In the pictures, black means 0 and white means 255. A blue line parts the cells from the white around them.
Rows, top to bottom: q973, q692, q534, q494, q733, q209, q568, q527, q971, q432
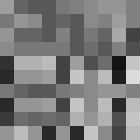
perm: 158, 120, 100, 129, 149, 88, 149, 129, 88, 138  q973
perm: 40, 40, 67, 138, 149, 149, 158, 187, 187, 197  q527

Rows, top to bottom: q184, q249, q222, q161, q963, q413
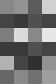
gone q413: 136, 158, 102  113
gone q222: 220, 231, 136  125
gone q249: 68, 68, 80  58
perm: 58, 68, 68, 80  q249

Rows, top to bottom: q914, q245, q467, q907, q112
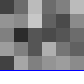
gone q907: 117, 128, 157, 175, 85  97
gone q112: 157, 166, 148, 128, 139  65
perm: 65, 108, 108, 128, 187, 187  q914
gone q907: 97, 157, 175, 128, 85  117

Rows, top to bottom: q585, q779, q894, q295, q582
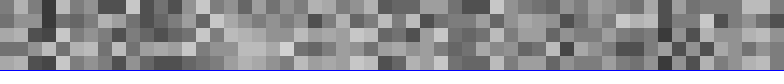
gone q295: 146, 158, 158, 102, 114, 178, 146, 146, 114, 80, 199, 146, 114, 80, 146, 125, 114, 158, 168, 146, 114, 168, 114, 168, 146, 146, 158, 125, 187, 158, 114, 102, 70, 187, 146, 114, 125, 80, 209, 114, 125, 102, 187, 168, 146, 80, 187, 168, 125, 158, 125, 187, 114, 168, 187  137
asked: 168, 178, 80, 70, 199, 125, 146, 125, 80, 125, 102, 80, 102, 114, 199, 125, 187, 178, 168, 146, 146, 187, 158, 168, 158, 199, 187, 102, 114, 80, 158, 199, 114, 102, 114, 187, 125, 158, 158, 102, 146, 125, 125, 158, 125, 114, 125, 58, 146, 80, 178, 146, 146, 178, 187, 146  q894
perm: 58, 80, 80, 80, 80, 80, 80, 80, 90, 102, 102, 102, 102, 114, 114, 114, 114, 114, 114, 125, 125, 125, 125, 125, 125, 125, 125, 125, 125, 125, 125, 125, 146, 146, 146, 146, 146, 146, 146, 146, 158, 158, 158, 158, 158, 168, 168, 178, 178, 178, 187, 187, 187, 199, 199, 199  q585
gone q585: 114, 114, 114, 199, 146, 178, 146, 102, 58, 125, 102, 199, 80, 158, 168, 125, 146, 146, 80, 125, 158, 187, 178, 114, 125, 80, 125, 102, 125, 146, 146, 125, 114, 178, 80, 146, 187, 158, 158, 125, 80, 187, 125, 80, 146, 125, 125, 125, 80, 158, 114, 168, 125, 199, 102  90

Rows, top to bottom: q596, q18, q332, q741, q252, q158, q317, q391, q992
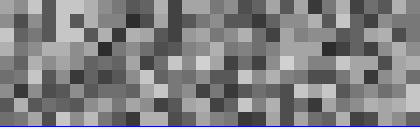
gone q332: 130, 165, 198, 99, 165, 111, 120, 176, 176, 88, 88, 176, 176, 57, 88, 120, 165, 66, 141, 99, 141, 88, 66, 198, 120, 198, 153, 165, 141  78
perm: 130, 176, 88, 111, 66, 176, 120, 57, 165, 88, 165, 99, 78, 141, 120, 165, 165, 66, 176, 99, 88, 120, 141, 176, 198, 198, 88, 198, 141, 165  q596
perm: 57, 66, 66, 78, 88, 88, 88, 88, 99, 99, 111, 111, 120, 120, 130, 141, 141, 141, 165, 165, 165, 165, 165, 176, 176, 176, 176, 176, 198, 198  q391
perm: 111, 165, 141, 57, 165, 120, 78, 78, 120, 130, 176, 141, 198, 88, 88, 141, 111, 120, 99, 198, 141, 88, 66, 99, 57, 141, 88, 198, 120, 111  q158
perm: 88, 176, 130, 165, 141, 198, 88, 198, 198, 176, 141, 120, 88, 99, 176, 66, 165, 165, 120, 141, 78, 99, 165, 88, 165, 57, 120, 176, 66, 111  q596
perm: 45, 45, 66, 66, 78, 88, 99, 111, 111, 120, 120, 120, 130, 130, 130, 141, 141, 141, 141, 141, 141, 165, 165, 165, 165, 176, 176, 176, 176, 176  q741
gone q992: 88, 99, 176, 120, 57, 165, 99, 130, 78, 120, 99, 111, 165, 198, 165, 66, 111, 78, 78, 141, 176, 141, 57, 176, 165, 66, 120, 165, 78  186

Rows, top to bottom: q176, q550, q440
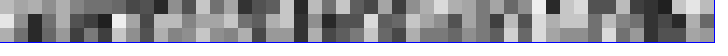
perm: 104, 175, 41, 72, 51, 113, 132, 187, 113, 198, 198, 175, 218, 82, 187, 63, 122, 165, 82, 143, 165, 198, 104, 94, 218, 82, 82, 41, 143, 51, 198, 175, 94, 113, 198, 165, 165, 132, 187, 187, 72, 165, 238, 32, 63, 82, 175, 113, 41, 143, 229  q550
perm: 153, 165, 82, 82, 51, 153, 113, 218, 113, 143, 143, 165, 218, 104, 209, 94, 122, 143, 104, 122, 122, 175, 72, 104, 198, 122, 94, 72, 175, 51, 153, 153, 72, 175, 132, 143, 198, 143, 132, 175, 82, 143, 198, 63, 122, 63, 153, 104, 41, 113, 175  q440

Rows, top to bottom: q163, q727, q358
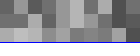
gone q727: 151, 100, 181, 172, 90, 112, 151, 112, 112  80
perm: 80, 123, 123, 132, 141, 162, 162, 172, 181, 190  q358
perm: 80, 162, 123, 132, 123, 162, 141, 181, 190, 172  q358
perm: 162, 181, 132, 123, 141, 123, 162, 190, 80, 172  q358
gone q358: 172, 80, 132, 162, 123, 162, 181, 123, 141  190

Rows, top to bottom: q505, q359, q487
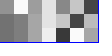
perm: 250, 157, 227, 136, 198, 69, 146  q505
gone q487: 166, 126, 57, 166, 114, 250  238
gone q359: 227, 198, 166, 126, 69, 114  188
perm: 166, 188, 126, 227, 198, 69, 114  q359

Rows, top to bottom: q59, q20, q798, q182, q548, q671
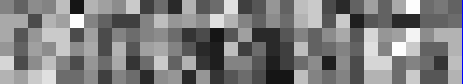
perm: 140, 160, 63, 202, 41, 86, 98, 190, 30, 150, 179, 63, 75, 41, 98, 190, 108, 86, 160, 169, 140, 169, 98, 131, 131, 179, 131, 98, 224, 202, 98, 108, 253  q182
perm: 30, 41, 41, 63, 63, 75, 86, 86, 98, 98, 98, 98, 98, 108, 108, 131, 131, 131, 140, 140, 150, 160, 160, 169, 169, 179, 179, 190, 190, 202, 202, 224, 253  q182
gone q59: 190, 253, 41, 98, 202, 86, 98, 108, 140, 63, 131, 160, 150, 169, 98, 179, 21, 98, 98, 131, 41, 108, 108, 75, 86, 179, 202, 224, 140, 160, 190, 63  120

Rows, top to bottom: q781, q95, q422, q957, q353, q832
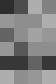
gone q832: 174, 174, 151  142
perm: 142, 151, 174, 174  q832
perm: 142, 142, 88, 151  q957
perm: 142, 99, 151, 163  q422
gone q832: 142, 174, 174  151
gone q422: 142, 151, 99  163

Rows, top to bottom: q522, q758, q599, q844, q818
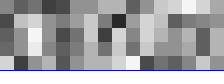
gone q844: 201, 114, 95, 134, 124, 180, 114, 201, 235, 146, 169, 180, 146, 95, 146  104
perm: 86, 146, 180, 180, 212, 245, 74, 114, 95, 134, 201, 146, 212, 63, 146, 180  q818
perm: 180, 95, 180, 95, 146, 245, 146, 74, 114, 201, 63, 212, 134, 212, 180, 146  q599
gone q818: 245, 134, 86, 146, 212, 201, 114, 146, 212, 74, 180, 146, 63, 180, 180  95
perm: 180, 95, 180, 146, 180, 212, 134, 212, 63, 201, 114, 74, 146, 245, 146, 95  q599

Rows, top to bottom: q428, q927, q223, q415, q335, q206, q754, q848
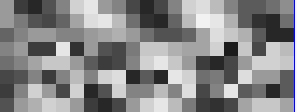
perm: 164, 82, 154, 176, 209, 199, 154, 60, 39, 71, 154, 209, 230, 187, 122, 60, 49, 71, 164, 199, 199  q848
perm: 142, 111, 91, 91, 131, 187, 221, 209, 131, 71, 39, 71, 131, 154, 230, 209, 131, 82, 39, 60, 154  q428
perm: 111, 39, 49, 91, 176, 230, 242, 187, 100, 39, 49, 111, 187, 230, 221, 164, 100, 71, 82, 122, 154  q927
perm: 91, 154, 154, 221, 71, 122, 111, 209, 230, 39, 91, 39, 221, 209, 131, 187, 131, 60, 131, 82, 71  q206
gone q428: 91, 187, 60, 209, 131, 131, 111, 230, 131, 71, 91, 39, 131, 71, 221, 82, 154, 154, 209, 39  142

